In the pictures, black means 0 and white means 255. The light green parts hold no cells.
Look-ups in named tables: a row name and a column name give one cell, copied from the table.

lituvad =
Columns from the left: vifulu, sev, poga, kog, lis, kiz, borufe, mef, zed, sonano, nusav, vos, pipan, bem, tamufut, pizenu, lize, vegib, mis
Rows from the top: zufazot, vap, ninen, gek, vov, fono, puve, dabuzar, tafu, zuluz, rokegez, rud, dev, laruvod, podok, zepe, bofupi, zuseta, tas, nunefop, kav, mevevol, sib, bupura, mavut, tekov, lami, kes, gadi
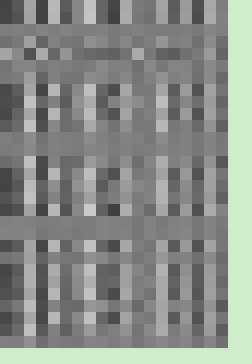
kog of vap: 67
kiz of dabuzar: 101
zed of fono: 137
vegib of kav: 162
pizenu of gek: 130
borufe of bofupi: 128
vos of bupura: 125
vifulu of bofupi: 83
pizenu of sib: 143
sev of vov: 138
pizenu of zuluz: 154
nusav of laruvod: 142
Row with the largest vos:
vov

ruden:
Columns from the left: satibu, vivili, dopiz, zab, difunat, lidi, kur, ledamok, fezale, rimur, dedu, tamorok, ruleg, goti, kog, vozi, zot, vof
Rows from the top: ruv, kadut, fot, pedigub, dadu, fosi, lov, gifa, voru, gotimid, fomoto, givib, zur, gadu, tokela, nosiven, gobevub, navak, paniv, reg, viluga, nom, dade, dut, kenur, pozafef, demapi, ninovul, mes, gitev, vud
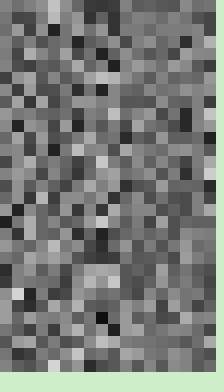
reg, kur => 46
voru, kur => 149
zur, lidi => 121
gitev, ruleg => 119
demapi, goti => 73
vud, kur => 149
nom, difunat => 159
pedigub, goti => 103
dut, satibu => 58
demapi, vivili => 103
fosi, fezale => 127
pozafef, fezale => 86
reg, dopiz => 173
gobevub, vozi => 75
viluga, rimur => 106
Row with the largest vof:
tokela

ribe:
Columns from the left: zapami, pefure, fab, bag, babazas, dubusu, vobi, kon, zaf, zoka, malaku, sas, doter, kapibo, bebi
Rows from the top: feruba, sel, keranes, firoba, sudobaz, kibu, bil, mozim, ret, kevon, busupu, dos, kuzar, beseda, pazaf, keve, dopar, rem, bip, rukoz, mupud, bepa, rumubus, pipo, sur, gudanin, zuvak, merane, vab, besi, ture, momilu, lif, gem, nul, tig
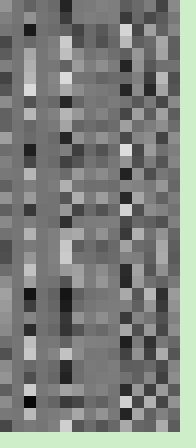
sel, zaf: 123
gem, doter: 177
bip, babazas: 109
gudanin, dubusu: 28
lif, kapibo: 154
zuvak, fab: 133
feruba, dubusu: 36
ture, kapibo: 75
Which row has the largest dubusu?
bil

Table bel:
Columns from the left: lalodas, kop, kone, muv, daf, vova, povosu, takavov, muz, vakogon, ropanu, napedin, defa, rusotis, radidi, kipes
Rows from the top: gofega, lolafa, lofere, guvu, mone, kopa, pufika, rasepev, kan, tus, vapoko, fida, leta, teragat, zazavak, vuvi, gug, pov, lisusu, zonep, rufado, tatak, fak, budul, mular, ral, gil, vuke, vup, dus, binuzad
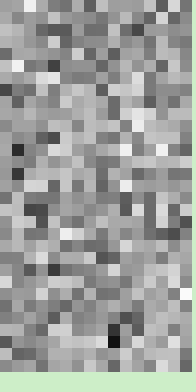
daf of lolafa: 194
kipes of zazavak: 120
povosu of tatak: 172
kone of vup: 137
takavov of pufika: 126
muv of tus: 160
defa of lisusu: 107
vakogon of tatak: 99
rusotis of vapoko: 178
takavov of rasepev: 182
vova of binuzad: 171
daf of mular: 143
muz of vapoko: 182
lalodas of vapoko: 138
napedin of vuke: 92
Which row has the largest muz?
vup

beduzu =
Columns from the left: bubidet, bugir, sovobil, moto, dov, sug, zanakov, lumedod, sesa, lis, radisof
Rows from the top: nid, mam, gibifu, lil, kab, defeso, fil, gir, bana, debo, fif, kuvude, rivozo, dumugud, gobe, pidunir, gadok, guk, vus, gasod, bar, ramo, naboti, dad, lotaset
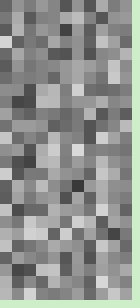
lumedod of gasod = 161
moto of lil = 109
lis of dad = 154
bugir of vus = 119
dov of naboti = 195
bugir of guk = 76
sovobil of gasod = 209
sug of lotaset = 132
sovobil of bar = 118
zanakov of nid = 147
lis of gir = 110
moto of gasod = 203
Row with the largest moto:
gasod

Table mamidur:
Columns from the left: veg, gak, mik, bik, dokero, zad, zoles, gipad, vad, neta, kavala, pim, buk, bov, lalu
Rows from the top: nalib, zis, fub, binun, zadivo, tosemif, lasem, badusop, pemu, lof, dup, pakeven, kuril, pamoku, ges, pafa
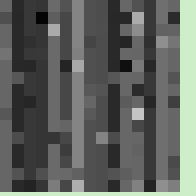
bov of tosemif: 111
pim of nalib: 82
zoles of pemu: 132
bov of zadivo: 111
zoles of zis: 132
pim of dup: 71
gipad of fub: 80
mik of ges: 56
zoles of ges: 97
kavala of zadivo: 103
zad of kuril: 60
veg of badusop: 102
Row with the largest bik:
ges

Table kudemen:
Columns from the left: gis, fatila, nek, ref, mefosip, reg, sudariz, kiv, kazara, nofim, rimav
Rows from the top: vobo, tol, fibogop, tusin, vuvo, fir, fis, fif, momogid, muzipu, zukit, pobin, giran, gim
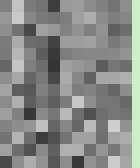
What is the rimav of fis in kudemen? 176
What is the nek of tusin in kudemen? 108
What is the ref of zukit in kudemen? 191
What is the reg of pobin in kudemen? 115
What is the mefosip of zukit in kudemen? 102
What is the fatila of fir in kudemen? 197
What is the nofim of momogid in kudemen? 117
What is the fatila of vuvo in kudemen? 183
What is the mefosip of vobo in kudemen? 61
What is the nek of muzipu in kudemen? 55
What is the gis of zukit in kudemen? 131
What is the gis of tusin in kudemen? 123
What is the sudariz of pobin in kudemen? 162
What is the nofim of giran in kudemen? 119
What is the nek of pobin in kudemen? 110
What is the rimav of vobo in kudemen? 142
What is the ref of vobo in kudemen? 115
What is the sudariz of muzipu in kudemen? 111
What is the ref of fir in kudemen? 109
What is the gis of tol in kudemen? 152

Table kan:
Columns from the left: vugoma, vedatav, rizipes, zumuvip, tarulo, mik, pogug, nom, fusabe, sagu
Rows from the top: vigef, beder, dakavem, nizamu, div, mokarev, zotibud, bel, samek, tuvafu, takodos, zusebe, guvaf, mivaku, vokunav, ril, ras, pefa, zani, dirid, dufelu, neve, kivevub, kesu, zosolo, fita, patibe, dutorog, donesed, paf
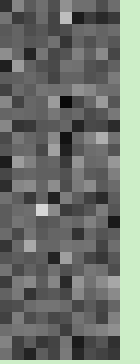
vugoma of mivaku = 28
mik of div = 84
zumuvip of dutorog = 115
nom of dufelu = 115
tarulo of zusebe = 137
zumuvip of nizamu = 91

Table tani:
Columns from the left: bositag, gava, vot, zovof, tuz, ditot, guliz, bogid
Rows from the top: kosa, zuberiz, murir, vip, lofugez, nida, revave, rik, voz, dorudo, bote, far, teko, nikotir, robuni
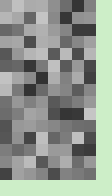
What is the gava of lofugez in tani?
151
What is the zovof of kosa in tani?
173
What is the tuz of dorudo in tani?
79
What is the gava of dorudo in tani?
126
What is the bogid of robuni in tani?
112
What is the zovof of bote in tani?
144
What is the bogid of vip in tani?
160
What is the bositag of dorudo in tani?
108
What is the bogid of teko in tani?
59
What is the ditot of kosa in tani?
109
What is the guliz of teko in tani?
65
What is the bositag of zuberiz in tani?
182
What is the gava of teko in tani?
106
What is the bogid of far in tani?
76
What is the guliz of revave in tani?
171

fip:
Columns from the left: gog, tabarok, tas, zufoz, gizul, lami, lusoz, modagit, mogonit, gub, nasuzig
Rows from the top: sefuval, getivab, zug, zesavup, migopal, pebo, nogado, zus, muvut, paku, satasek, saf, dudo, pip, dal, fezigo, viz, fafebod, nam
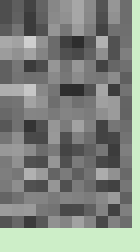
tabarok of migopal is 145
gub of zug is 113
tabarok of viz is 113
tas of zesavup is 207
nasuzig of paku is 99
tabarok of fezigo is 142
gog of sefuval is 78
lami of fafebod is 72
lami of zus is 46
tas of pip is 81
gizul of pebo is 150
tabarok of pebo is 119
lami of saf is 80
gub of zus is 60

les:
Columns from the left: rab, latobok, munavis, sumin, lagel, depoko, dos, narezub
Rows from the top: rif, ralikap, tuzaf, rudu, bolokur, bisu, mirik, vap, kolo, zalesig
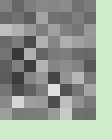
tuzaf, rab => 191
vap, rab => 118
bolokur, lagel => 121
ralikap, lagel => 114
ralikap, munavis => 93
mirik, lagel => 69
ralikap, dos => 126
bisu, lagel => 133
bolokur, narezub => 104
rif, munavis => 125
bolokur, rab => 115
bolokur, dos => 106

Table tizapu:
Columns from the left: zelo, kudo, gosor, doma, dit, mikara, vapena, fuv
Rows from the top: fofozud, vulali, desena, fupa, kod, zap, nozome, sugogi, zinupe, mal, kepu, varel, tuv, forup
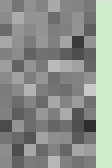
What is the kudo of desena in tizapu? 149
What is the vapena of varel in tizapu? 90
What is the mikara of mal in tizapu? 170
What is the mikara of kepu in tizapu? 111
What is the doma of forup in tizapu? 121
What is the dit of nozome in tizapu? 112
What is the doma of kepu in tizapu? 123
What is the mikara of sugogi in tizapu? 111
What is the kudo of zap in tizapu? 99
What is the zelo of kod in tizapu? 129
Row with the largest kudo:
vulali

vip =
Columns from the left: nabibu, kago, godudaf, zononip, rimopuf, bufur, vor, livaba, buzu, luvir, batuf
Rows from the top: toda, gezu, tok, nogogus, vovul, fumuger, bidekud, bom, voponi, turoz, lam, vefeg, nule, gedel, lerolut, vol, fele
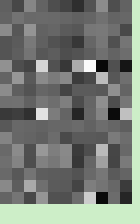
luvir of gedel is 69
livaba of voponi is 101
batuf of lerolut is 100
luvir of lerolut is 90
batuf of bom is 100
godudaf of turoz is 48
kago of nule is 139
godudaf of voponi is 97
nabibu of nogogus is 84
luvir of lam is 102
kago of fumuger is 78
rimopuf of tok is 102
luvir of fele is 108
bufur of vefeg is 74
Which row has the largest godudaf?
vol

